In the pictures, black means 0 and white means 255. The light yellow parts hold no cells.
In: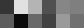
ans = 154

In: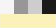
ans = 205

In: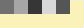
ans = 216

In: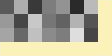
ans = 222

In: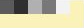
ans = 120

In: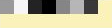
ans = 182

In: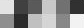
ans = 135
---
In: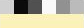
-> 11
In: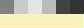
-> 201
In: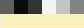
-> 11
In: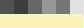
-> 61
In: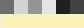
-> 212
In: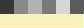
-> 137
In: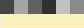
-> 165
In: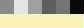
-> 229
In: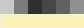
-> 124
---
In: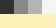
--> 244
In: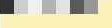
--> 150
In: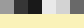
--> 105
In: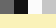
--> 198
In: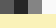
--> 249
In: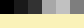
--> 126
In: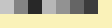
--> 60
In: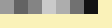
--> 18
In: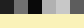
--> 93
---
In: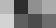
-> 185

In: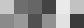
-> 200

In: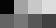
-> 4

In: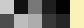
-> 204

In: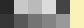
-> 40

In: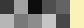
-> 55

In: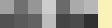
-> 162
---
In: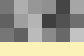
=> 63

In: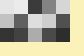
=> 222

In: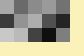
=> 174

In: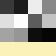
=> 253

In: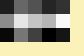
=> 196

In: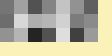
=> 209

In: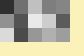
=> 233

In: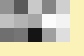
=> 166

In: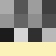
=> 101
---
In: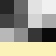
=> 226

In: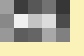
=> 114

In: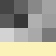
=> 136

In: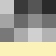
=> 85

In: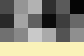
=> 90

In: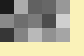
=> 103

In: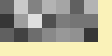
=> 96

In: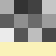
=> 65
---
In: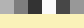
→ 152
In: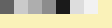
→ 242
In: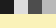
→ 185
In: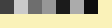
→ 13
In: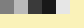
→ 230
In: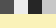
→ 199
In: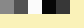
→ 55
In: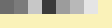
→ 229
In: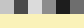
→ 110
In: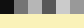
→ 153
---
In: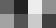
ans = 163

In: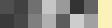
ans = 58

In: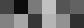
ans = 130

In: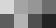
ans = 94

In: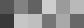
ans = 57

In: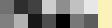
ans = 128
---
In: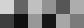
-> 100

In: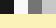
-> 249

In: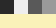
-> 238

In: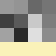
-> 148

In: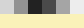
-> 146

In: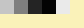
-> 127

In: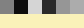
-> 13

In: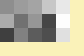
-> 156
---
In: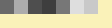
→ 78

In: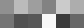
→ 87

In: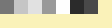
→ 225

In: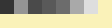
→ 74

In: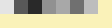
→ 41

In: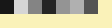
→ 132
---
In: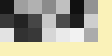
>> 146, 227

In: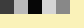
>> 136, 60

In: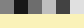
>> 224, 129

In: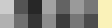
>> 119, 177

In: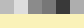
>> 174, 187

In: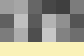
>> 124, 124

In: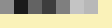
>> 184, 141

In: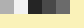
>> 107, 176

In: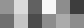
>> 61, 112
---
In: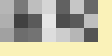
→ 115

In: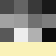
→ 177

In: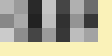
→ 69

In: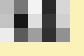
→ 158

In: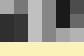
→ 192

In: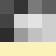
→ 193

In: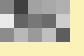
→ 154
